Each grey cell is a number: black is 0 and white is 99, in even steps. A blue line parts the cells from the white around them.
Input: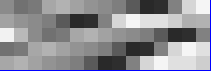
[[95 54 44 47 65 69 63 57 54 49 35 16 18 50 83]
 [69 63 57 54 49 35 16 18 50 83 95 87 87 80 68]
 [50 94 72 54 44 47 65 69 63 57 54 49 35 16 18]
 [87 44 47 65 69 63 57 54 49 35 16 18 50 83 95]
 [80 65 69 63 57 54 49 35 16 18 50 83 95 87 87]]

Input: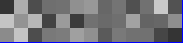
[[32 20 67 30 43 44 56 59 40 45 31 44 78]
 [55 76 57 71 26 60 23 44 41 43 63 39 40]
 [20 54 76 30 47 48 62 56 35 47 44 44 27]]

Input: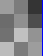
[[20 61 48]
 [30 42 56]
 [57 44 75]
 [61 73 48]]

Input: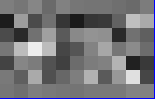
[[48 49 46 52 41 50 46 45 45 43 41]
 [66 11 61 29 44 21 10 21 22 38 74]
 [37 29 16 44 62 35 53 57 56 16 44]
 [42 46 73 92 73 27 33 51 65 46 54]
 [22 26 52 48 32 25 42 48 50 70 13]
 [27 47 37 66 31 40 49 69 35 59 87]
 [50 46 43 49 47 46 45 47 47 47 51]]

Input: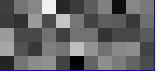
[[47 24 45 52 93 15 23 36 50  6 52]
 [43 23 19 60 29 76 46 26 37 35 22]
 [35 60 28 28 44 25 44 44 20 28 28]
 [26 65 32 22 49 45 74 57 44 53 55]
 [29 14 45 54 56 26  0 39 55 48 39]]

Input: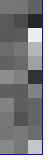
[[38 46 45]
 [15 35 29]
 [92 34 35]
 [71 42 46]
 [62 38 41]
 [20 55 50]
 [51 37 36]
 [39 51 37]
 [39 46 32]
 [42 45 47]
 [77 53 47]]

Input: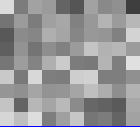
[[24 85 48 63 60 39 33 63 53 56]
 [71 45 60 48 62 65 50 59 70 60]
 [82 34 54 52 68 64 52 59 58 50]
 [60 37 57 45 55 50 60 76 69 71]
 [87 46 61 51 68 79 48 47 70 49]
 [56 78 47 84 49 48 80 81 49 49]
 [69 58 56 64 57 58 64 74 67 55]
 [65 76 39 71 64 72 54 40 38 35]
 [63 83 74 86 49 62 77 46 48 39]]

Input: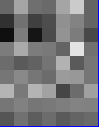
[[39 40 64 43 41 64 79]
 [39 19 44 25 30 56 51]
 [28  6 48  8 29 57 48]
 [44 48 66 48 47 39 88]
 [46 42 35 38 45 69 35]
 [46 46 53 46 42 60 59]
 [62 70 47 70 63 27 42]
 [50 46 50 46 47 49 51]
 [41 33 44 36 42 35 39]]

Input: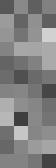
[[50 34 53 37]
 [37 60 39 56]
 [81 58 45 57]
 [66 51 65 64]
 [66 39 44 50]
 [46 42 31 41]
 [27 51 52 45]
 [43 68 55 52]
 [45 71 24 53]
 [55 43 77 52]
 [64 40 52 60]
 [26 51 51 46]]
